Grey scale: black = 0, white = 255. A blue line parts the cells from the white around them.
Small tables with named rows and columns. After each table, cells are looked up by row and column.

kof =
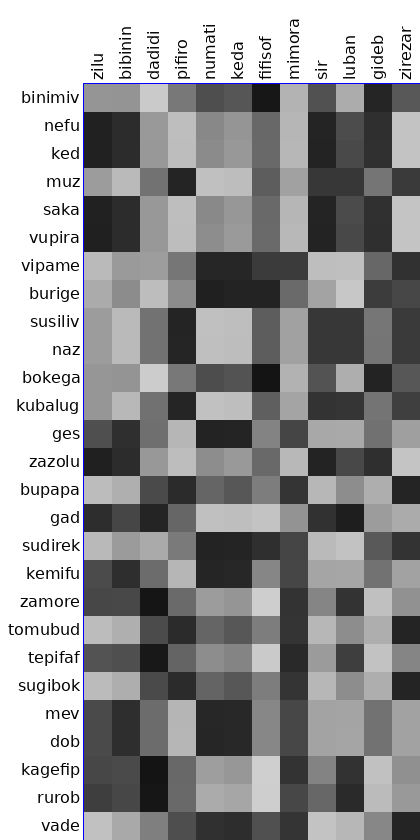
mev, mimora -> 71
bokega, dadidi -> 204
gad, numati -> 192
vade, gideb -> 135
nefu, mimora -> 182
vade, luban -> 183
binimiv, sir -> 81
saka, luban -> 75
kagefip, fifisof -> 207
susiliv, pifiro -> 36
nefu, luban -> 76
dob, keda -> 40
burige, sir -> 163
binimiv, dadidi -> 202
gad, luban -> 30
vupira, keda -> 154
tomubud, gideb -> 174
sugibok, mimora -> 52

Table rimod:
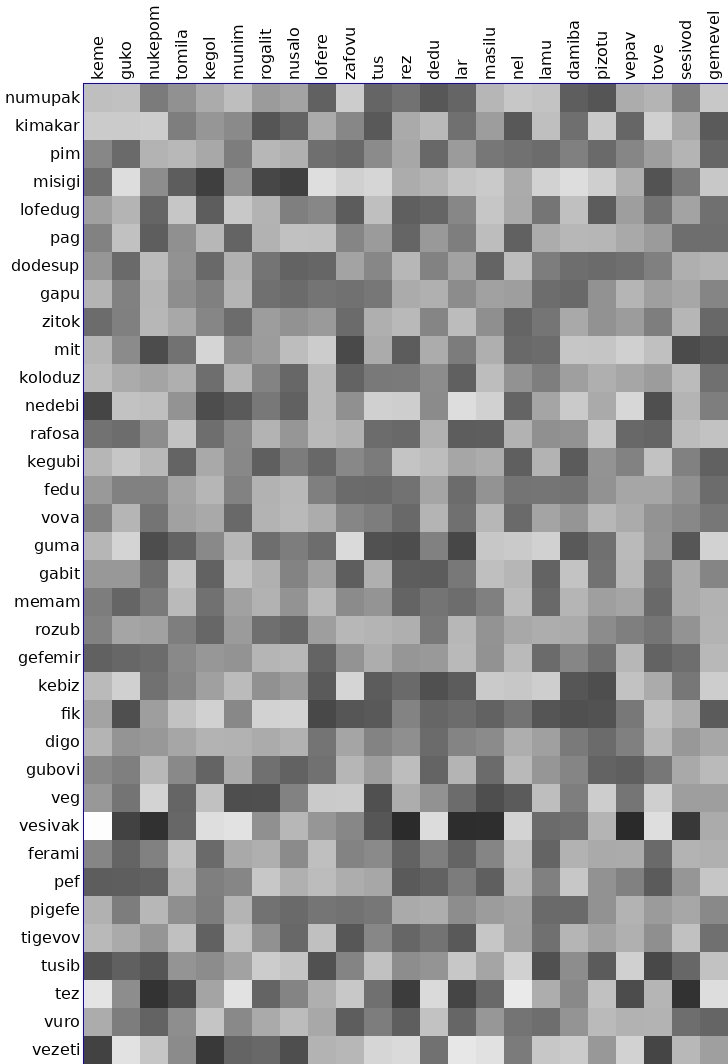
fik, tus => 89
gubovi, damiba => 133
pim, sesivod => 180
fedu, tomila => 164
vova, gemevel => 119
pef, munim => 134
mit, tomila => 114
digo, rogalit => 171
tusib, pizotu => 91
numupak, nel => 199
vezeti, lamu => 199
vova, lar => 112
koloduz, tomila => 175
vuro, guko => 125
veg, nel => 91
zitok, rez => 185
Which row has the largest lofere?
misigi

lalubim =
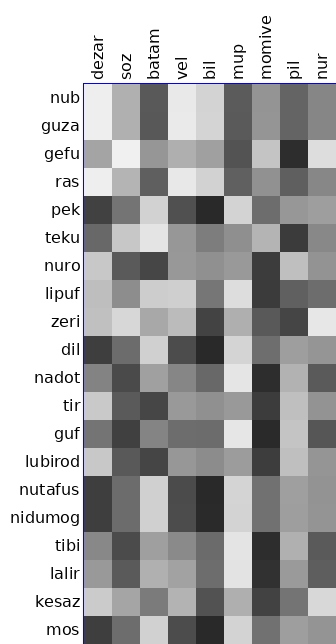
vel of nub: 233
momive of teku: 180
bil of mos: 41
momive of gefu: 196
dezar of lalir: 153
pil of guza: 100
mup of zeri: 175
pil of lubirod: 191
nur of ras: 135
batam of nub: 89
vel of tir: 153
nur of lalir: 94
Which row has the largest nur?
zeri

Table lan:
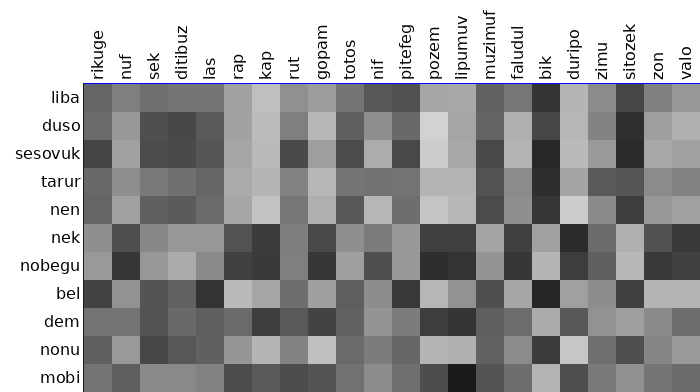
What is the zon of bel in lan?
181
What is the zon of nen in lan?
151
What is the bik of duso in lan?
70
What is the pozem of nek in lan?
64
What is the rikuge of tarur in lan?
104
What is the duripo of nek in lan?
43
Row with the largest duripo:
nen

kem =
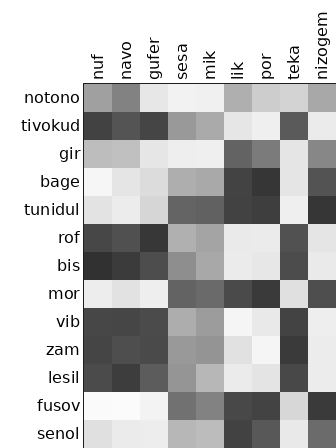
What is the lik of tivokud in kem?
230
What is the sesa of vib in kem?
173
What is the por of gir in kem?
123
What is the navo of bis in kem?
59
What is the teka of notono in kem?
211
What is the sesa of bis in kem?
142
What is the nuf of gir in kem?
189
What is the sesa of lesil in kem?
149

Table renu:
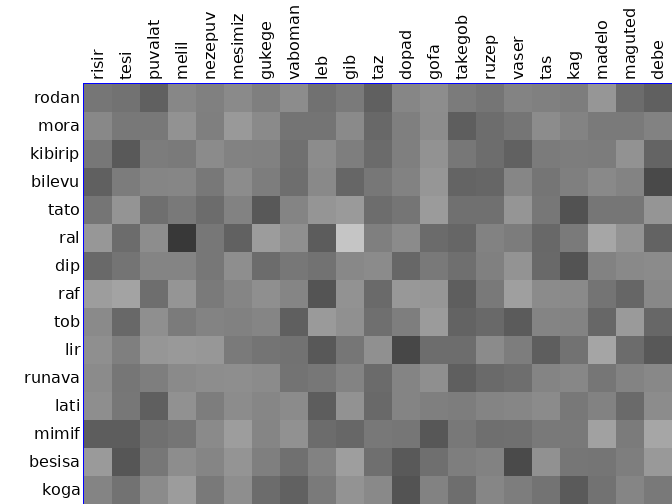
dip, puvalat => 132
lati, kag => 120
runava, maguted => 131
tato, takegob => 112
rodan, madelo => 150
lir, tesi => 127
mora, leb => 116
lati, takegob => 125
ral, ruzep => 130
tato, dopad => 117
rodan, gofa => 141
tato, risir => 117
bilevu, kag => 127
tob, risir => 138
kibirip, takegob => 119
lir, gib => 118
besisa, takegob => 126
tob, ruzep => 105
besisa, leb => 130
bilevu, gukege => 125

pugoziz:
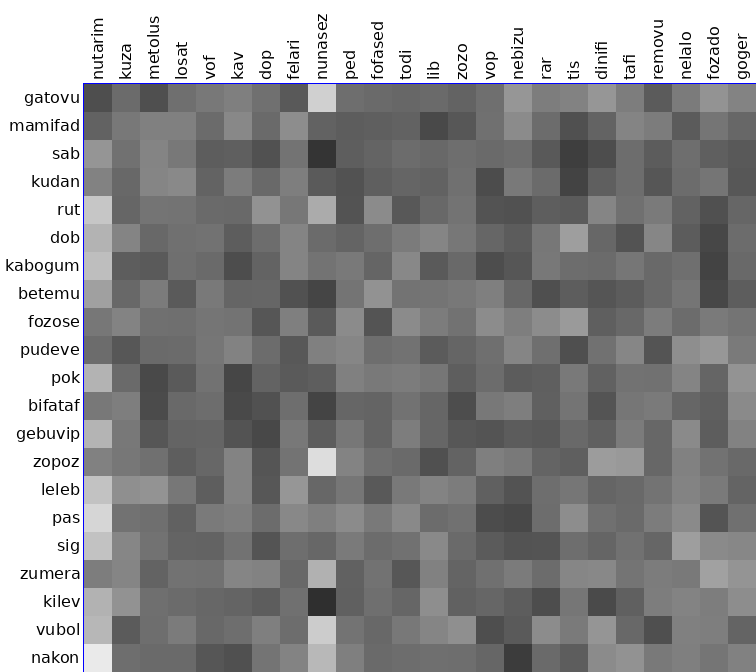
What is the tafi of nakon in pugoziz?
146
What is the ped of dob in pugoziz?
100
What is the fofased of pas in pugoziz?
121
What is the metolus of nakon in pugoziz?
106
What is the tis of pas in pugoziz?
141
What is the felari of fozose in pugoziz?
127
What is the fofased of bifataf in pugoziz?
100
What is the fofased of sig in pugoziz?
108
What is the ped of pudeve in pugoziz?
134
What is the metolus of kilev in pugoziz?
111
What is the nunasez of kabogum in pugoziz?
115
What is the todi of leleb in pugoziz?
121
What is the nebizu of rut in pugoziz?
81
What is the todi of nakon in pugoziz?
109
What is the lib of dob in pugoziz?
133
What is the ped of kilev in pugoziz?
96
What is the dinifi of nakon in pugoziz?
139
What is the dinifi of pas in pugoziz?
112
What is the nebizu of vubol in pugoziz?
90
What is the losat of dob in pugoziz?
112
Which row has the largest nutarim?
nakon

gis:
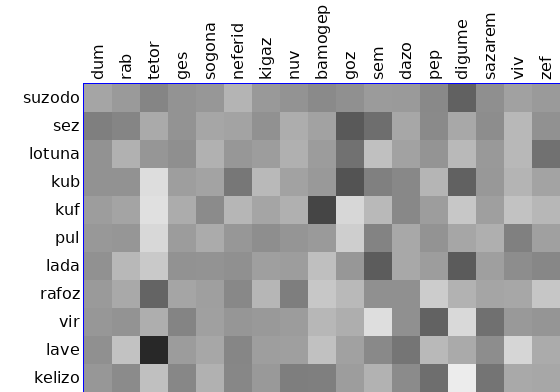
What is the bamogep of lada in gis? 191
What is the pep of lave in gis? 185
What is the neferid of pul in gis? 151
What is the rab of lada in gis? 184
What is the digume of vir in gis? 217
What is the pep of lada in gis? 157
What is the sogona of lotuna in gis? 177
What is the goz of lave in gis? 161
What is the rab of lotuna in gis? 177
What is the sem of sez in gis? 110
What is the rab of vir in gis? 147
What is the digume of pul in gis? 166
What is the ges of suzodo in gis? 147
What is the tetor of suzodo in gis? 133
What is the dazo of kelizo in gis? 139
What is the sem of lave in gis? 137
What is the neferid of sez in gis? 163
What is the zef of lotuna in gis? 113
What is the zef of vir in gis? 149
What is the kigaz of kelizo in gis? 153
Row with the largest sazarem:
pul

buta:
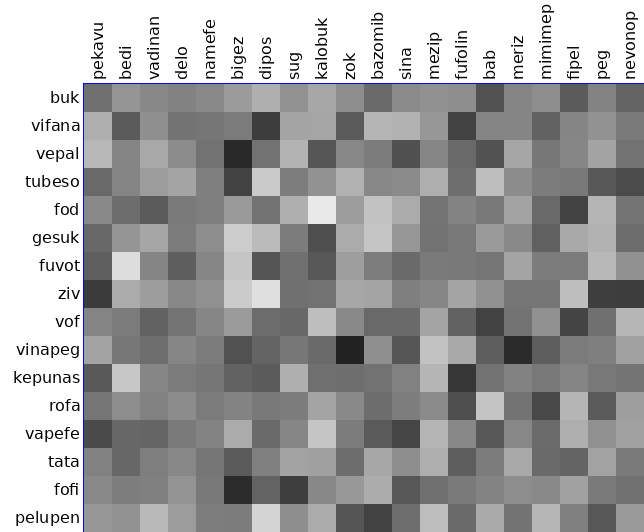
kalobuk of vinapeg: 106
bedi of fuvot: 221
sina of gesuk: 150
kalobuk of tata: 160
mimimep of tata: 106
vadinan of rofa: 129
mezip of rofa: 139
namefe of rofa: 123
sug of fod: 175
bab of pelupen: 170
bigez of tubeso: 67
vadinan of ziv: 157
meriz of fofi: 141
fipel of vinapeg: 123
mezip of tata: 174
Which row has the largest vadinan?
pelupen

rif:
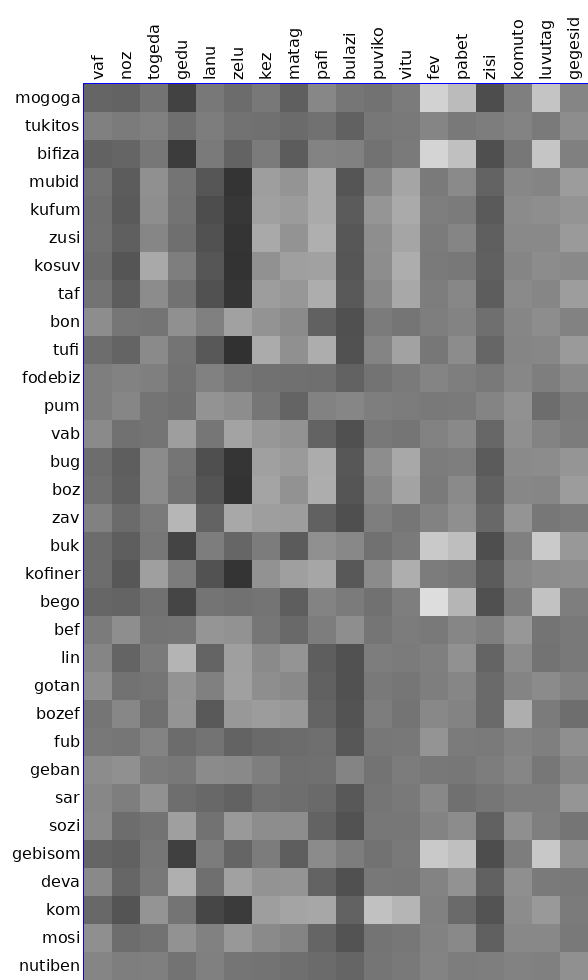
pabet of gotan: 134
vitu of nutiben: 121
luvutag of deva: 122
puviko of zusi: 142
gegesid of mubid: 156
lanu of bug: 79
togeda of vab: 116
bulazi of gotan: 81
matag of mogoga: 95
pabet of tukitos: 121
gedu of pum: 112
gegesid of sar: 149
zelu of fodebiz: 118
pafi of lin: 94
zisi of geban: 125
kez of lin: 138
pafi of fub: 111
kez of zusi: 169

